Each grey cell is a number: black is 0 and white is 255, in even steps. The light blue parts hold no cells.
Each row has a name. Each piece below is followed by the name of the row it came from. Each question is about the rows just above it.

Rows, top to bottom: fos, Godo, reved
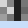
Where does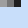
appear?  reved
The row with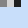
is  Godo
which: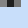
fos
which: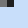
reved
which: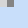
fos

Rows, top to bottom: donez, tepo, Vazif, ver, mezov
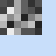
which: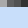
tepo
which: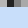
Vazif
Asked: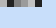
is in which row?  ver
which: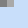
Vazif
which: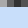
donez

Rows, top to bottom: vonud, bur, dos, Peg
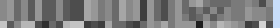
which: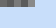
bur
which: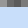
bur
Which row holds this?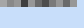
vonud
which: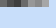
Peg
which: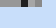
Peg
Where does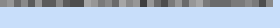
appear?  vonud

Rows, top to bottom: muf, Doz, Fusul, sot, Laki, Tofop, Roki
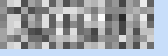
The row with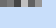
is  Laki
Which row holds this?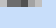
Tofop
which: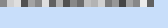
muf
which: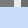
Laki
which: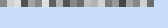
sot
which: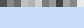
muf
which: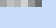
Tofop

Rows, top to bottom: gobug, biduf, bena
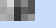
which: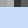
biduf
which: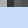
biduf
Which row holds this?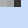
bena
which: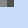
gobug
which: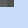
biduf
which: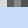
gobug
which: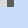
gobug

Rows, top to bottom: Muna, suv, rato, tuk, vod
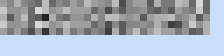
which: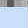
rato
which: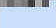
vod
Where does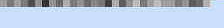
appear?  vod
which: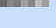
Muna
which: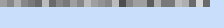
Muna
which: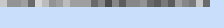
suv

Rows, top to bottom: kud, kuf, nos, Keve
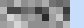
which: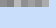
kud
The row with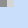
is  nos
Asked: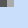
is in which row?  kuf
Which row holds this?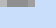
Keve
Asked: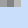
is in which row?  Keve
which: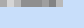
Keve

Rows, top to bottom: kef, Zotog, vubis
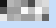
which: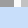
Zotog
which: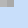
kef
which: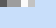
Zotog
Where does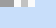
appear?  Zotog
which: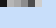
kef

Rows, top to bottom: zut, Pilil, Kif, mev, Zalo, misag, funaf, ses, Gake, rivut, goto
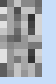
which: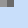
misag
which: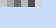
Zalo
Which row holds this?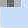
Zalo

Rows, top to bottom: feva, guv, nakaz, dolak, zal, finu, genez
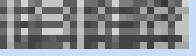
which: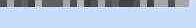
guv
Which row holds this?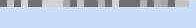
zal

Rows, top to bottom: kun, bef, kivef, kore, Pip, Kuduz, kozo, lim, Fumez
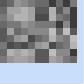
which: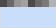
kozo
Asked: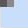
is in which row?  bef
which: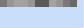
Fumez

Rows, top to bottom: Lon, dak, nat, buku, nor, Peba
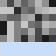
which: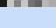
buku
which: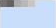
dak
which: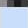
Peba
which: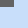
nat
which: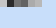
dak

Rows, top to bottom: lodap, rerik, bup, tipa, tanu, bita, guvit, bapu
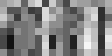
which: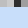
rerik
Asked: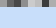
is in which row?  bapu

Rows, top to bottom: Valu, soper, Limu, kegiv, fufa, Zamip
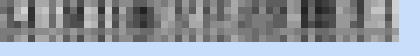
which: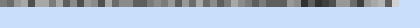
Valu
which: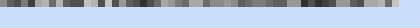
kegiv
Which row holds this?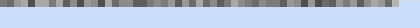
Zamip
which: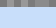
fufa

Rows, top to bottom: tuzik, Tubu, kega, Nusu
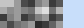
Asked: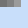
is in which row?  Nusu
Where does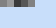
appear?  kega
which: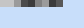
tuzik
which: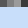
kega
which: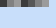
kega
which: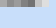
Tubu

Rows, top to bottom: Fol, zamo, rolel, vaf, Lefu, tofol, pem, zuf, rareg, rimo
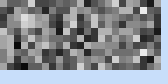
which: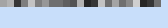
tofol
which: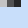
Lefu
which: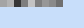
rolel
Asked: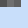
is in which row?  Fol
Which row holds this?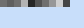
Fol

